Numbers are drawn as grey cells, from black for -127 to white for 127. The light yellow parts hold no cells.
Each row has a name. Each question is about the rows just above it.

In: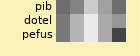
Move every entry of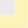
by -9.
[97]
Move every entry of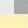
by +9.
[115  51]
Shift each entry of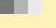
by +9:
[  2  61 115]

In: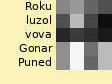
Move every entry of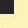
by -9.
[-98]
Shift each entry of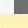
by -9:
[108 -25]
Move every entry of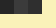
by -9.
[-98 -77 -89]
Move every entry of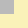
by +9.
[67]
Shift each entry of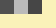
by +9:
[-38  67 -48]
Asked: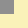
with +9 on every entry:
[24]
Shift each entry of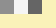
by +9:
[ 24 126 -17]

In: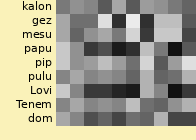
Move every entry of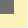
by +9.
[-7]
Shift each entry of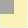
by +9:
[48]
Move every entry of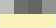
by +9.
[ 71  -7 -18  26]

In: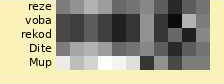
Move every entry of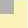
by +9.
[59]
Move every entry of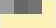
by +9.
[ 38 -14  -3]

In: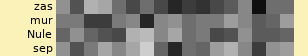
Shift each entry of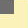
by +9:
[-8]
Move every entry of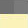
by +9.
[-8  4]
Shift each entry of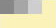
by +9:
[16 47 87]

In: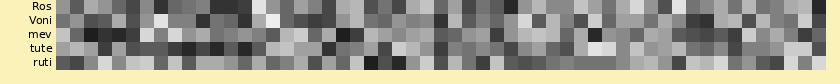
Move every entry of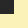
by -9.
[-96]
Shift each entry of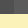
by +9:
[-38 -27]
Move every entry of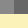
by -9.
[  0 -33]
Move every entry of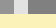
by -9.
[11 89 -9 -9]
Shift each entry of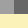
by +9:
[ 41 -15]

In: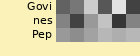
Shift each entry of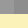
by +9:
[34 22]
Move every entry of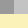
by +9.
[34 76]
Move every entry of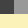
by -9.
[-70  16]
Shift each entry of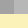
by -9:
[25 46]
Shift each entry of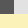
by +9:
[-31 107]

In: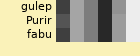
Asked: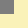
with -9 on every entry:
[-11]
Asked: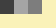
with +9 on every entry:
[-55  46   7]

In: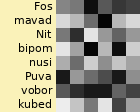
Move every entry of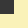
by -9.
[-81]
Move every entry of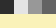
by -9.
[-91  91  15 -37]
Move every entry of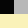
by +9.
[-113   65]
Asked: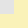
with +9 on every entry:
[109]

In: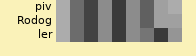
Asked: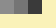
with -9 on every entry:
[  3 -19 -78]
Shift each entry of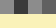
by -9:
[  3 -78   3 -40]
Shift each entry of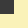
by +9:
[-60]
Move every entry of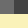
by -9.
[-28 -69]
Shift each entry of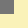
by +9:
[-1]

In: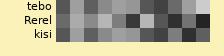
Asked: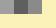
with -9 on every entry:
[ 22 -41   1]
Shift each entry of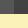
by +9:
[-32 -52]
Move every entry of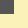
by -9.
[-50]
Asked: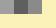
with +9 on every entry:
[ 40 -23  19]
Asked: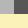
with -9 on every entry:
[ 45 -50]
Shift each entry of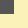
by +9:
[-32]

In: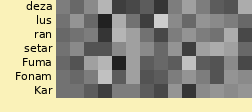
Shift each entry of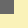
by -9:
[-32]
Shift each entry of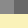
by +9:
[ 19 -14]
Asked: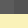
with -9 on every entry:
[-44 -53]

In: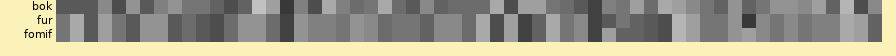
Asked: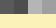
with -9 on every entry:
[-47 -59  44  22]
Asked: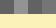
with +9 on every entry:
[-20  28 -20  -1]
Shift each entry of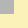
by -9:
[44]

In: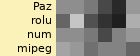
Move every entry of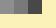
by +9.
[ 23   3 -46]
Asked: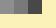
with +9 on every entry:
[ 23   3 -46]
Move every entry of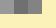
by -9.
[ 15 -24  -6]
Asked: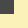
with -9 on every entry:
[-64]
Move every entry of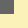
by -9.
[-35]
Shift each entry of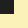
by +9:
[-87]

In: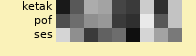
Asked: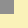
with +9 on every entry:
[24]
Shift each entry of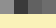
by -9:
[  6 -78 -39 -27]
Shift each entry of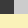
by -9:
[-78  67]
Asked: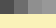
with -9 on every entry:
[-58 -27   6  15]
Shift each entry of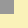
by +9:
[33]
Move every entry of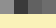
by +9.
[ 24 -60 -21  -9]
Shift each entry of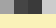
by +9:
[ 44 -49 -60  85]

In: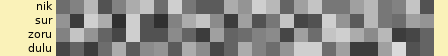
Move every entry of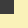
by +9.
[-58]
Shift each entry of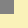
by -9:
[-7]

